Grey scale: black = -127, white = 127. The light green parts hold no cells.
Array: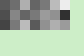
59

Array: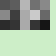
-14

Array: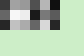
54

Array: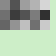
51

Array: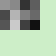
-76

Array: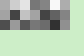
120

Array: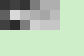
47
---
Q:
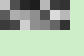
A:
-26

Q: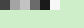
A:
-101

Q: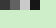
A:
74

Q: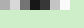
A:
68

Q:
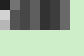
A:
-66

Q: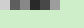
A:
-55

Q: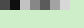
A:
35

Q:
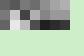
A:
-83

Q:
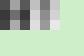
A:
25
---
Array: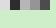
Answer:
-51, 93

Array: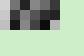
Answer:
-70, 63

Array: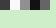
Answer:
-26, -67

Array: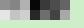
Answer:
-27, 101

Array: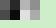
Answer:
15, -54

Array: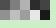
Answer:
-60, 17
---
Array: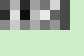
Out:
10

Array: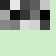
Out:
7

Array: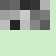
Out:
61

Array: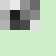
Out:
50

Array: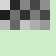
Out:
57

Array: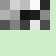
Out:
-44
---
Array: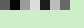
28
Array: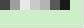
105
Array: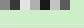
100
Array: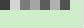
-3
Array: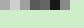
31
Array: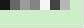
27
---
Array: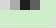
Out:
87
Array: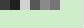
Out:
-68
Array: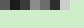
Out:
-39
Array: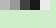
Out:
57
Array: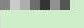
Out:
5
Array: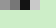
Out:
21
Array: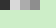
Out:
-78
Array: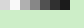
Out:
88
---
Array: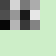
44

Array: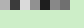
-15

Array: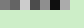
43

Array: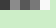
121

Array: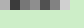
80

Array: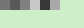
41
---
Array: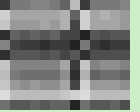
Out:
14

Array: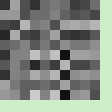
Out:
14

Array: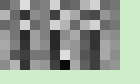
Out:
21

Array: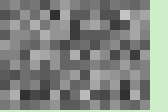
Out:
-36

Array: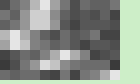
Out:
-40

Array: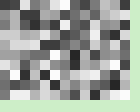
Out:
77
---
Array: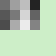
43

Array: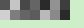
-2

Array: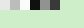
60

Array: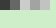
-24

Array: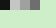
69

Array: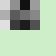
-69

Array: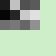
-7

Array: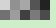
29

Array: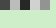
60
